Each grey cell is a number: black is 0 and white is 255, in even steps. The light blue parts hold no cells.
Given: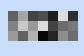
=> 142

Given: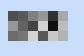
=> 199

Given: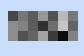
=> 13

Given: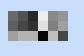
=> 191

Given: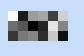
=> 199

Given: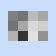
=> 226

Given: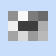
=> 154
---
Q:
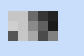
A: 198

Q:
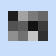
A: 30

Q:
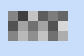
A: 133

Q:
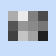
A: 172

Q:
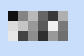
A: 16

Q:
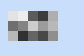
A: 227

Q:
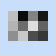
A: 190

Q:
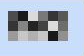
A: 77
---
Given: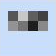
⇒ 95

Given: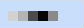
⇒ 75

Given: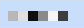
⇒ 15

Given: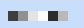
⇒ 228

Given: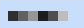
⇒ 150

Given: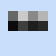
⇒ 137

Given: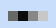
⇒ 135

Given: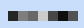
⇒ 105

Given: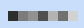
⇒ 145

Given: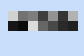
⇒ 126
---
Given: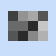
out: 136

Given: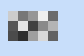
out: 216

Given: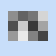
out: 130

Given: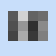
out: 57

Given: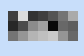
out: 149

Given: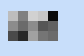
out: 117
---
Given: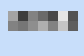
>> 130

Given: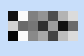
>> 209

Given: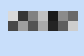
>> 72

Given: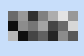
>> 15

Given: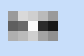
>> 95

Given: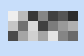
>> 198
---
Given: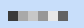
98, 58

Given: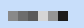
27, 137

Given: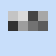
167, 49

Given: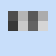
172, 56

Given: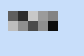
131, 189

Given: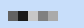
170, 98

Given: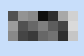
209, 137

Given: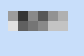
176, 225

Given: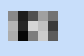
115, 172

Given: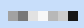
22, 162
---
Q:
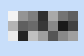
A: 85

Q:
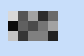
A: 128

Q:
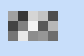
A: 141

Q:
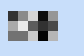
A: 202

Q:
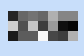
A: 71

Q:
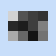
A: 103
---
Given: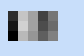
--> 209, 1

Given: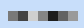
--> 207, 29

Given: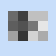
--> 230, 53

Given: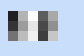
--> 252, 31

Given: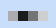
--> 206, 28

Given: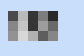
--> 216, 41

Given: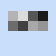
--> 219, 26

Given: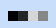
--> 214, 3
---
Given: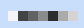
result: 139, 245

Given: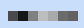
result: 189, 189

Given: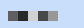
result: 209, 209

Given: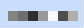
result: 153, 249

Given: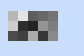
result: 35, 228

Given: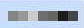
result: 111, 203
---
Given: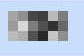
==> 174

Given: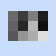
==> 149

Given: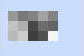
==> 204

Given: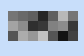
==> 172

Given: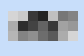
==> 131

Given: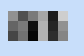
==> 113

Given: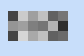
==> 214
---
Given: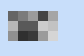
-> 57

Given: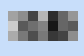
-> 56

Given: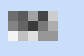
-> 223

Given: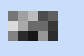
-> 22

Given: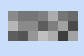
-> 172

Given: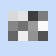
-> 238

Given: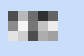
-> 78

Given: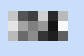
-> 54
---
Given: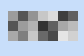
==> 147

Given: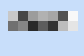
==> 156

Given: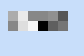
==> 135

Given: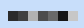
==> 178

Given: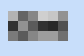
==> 134

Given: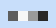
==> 154

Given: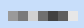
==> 209

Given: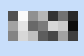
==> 144

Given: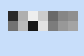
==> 238
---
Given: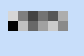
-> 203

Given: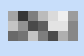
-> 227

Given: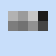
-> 145

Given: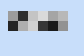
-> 26

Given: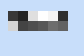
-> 109

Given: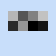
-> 0

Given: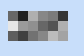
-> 84
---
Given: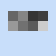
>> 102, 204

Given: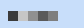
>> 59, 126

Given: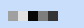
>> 160, 52

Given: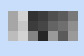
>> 166, 154

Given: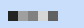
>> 35, 97

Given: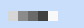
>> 214, 248
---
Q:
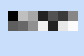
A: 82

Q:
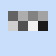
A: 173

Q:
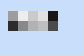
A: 202

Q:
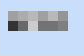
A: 160

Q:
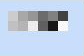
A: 108

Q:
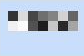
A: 131

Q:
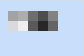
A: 110

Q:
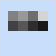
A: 152

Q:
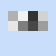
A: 242
